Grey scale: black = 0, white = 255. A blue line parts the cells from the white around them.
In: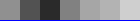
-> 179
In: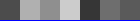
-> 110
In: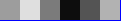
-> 84
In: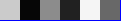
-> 245
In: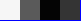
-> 4
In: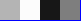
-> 23
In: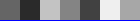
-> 239
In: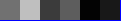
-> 3
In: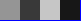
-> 198
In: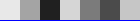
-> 75
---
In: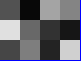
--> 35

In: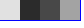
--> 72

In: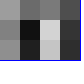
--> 197

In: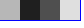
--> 79

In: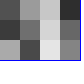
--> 229

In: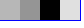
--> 1

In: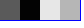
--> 231
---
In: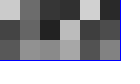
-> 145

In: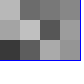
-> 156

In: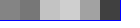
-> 119

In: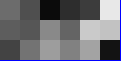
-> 115

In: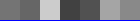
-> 204

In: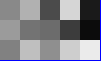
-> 129

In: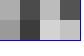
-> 83

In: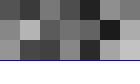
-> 65

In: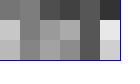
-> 133
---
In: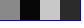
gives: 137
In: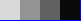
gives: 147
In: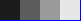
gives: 154
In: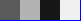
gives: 179
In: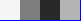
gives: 180
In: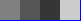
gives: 128
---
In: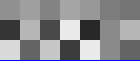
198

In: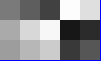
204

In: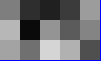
213

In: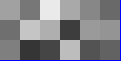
69

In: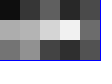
67

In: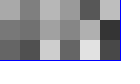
206

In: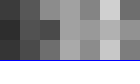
110

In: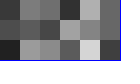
139
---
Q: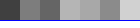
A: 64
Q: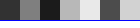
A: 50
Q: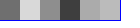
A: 111
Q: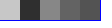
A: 199
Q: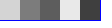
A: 212
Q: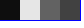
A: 14
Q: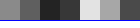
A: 138
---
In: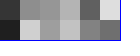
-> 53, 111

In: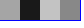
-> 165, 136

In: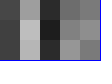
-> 71, 122

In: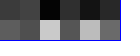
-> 59, 106

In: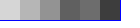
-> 214, 61

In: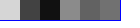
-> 214, 113

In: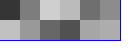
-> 53, 173
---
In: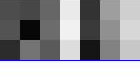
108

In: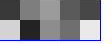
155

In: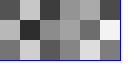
140

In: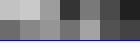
157

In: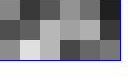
183

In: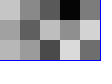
190

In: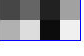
33

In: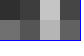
197
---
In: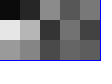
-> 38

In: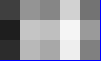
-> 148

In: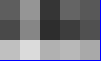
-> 149

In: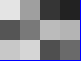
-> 159

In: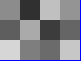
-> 48

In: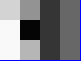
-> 147

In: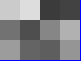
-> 221
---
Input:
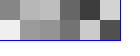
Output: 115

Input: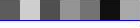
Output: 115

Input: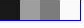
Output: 158

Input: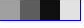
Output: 93

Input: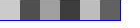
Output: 60

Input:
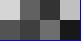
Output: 63
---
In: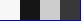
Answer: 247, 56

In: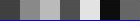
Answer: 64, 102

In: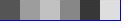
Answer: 85, 222

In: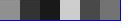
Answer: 144, 115

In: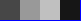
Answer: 71, 22

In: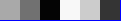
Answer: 169, 52

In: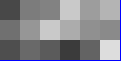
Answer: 72, 221

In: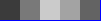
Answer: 59, 99

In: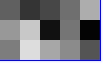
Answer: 96, 84
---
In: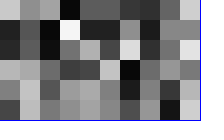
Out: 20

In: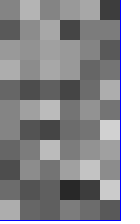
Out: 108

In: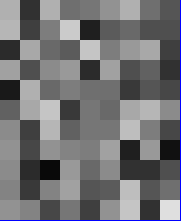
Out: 49

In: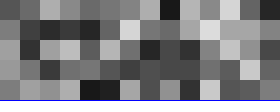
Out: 92

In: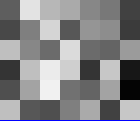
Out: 65
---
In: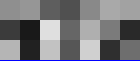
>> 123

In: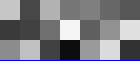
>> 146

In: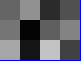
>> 95

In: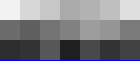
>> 149

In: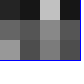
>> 136

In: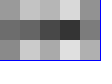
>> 52

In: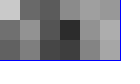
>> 146

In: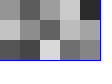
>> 188
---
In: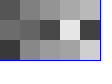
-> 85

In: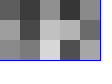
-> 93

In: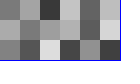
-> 122

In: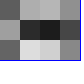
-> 93

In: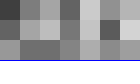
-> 63

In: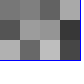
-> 119
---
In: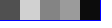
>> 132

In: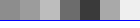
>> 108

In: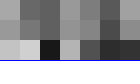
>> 147

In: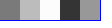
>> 252

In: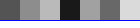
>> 25

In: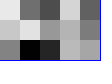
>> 152

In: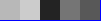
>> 35

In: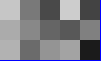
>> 101
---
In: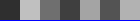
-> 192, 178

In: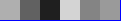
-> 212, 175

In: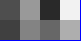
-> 242, 174

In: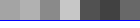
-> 199, 177

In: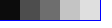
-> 223, 196

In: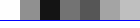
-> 254, 191
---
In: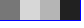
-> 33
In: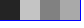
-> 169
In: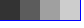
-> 205
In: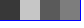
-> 125
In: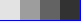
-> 50
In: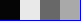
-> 169
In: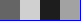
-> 162
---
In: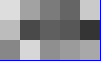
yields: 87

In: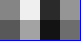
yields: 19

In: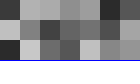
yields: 79

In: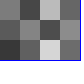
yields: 77

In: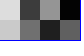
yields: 31

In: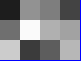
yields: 176

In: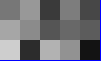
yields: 104

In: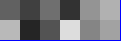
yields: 133
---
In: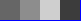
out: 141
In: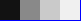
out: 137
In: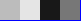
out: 229
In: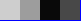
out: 157
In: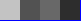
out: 82
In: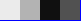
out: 179
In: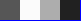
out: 251
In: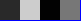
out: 205
